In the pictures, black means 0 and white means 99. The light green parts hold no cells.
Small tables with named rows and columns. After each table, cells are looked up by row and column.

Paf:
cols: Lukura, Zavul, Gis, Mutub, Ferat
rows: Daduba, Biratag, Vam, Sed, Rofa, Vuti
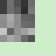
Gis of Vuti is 59
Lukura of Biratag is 24
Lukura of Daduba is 24
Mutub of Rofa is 62
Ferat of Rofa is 70
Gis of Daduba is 31
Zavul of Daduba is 43
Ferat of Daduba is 42
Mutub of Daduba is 20
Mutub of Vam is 38
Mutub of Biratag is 17
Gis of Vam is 54
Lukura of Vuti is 56
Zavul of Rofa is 39
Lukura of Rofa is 76
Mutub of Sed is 42
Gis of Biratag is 37
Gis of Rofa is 56
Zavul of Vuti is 65
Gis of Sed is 54

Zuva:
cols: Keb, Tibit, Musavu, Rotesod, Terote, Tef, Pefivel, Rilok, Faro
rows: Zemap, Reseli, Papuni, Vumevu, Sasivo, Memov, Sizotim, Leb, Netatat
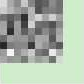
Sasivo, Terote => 53
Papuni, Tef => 82
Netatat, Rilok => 45
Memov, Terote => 47
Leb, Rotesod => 67
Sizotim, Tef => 67
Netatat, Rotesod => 47
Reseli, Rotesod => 53

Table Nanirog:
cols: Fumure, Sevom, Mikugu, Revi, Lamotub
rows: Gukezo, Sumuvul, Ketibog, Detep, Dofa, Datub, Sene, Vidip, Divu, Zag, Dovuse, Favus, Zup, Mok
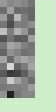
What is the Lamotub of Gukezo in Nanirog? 45
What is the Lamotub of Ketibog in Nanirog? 40
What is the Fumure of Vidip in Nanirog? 39
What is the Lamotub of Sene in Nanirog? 45
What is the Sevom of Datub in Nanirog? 45
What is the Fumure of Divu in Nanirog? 64
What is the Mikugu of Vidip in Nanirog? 51
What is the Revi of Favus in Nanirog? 52
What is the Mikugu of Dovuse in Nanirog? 26
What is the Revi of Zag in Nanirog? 48
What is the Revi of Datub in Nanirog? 37
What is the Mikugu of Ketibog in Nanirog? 71
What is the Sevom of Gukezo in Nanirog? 52

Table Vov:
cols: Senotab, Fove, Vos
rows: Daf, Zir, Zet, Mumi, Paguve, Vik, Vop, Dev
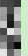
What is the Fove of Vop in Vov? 23
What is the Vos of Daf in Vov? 21
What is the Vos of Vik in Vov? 40
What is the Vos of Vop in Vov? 3
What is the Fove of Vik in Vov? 28
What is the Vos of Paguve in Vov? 73
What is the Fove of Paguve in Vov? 89
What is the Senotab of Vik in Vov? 43
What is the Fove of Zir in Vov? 29
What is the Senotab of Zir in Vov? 61
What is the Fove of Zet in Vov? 15
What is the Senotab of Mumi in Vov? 77
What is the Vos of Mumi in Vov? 50
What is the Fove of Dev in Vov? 38
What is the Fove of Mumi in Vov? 10

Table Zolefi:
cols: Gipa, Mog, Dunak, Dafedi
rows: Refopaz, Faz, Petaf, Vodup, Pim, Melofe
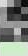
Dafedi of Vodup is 60
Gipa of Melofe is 27
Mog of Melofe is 27
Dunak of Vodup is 58
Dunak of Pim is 74
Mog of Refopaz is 63
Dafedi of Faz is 42
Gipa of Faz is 55
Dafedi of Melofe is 34
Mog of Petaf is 22
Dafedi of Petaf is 14
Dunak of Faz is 9
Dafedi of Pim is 20
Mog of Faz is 15
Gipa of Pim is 38
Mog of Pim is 36

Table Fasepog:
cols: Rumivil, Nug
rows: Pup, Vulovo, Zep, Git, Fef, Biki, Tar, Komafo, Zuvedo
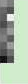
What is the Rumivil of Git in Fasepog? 30
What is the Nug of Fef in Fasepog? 59
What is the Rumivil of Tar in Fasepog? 38
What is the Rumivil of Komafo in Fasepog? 29
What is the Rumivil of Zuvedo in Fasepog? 8
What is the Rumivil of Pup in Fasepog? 57
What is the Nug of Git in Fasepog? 47
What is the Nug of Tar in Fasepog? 60
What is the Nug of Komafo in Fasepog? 43
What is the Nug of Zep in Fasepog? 92
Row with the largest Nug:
Zep

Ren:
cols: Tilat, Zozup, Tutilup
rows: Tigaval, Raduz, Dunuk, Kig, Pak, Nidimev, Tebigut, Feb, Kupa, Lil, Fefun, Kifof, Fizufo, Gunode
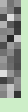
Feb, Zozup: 53
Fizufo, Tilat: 57
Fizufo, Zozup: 76
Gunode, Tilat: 51
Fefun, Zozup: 58
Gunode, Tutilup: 20
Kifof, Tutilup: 56
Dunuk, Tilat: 29
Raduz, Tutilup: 26
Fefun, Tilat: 86
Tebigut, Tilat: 30
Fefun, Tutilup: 41
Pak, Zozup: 53
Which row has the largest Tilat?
Fefun

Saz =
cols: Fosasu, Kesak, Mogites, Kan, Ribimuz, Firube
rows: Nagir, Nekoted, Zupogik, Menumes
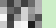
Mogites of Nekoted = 31
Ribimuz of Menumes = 12
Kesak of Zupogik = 23
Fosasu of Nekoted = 77
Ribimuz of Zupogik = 54
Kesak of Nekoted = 40
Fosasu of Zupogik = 96
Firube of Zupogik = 32
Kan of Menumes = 96
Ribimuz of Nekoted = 60
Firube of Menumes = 56
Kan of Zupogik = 82
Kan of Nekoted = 82
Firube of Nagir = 70
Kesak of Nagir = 24

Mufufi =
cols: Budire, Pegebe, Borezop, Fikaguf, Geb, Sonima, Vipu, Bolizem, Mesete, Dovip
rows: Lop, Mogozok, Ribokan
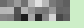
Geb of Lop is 72
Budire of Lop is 42
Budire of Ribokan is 52
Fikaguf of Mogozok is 69
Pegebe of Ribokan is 50
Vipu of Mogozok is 46
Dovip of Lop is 37
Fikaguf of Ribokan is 11
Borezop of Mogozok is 32
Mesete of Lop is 41
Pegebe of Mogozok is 72
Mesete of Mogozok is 39
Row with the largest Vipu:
Lop

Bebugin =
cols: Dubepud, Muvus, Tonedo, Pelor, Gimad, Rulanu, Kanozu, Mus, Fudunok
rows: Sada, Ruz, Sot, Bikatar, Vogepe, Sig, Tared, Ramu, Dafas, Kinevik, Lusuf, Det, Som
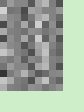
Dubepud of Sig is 29
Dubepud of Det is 76
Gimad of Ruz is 63
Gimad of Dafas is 53
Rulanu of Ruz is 59
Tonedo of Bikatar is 47
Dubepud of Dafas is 52
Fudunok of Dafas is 47
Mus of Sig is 55
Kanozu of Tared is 71

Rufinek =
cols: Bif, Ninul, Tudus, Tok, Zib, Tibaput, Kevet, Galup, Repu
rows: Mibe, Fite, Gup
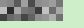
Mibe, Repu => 46
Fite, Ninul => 17
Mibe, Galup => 61
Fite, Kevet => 75
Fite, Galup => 42
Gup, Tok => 27
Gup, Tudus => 46
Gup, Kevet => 58
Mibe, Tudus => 35

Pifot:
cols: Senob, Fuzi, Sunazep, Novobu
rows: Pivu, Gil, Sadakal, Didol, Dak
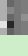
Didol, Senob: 88
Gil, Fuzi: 52
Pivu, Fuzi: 40
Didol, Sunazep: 46
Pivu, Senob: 68
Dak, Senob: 68
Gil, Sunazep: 46
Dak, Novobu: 48

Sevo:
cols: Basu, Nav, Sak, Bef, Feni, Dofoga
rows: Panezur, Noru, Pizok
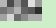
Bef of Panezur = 33
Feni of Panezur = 87
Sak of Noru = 69
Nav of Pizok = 83
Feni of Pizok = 67
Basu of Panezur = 71
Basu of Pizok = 63
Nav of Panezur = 29
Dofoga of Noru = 18
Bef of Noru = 39
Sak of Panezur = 57
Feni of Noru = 34
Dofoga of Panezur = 60

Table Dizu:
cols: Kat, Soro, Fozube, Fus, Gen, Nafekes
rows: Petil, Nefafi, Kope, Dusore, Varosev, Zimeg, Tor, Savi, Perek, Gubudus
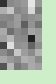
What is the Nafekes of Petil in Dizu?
59
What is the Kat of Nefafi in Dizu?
68
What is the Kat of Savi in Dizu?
54
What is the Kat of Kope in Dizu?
53
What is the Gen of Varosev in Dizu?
64
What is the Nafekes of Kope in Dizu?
58
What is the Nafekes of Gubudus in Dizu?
62
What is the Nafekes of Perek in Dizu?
54
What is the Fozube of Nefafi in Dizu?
52
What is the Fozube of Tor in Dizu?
56
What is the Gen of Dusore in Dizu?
57
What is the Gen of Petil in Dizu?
89
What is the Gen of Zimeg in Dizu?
13
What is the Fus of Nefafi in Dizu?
56

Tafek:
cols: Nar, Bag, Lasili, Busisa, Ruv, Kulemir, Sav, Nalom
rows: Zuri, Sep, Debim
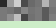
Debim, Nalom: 48
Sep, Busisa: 52
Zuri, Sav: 70
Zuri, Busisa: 29
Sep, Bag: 45
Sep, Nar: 47
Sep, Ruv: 45
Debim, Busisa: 27
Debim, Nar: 47
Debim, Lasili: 74
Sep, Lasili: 40

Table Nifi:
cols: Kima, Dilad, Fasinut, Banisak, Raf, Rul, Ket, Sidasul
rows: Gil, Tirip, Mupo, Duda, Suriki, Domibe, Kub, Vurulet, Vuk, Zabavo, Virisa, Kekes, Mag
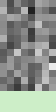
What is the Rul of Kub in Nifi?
66
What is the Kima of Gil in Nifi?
59
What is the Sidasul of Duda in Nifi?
47
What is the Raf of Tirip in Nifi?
13
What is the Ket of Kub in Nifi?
70
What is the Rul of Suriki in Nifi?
58
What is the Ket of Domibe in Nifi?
51
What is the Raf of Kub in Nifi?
55
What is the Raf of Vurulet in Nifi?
37
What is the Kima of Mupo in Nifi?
56
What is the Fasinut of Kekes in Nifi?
31
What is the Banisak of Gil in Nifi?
39
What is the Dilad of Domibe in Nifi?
35
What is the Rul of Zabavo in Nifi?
40
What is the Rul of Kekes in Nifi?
50
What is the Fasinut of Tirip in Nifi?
39
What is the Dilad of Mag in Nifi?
36
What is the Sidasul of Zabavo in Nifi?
91
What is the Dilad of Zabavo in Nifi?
60
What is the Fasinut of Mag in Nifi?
23
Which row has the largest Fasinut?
Vurulet

